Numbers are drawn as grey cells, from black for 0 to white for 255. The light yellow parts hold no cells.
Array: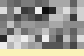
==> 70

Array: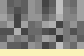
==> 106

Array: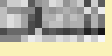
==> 205

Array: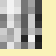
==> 189

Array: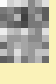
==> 180

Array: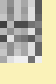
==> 114

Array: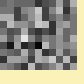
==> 78

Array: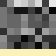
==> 102
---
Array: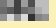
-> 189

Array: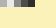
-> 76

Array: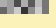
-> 187

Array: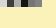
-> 118

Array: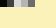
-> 181

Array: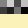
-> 76

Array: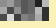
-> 34

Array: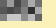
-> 170

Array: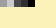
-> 47

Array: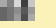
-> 62
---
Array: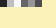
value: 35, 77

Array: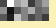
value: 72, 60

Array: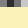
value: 127, 199

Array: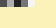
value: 79, 245

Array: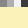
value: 134, 59

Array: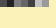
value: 77, 154

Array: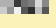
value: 176, 86

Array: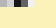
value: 182, 241

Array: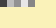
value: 64, 134
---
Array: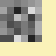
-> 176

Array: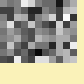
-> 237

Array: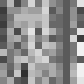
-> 241

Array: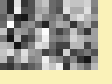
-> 81

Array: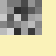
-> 173
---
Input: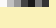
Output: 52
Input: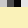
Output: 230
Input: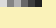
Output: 33
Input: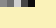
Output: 12
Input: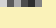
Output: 131
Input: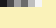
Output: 245
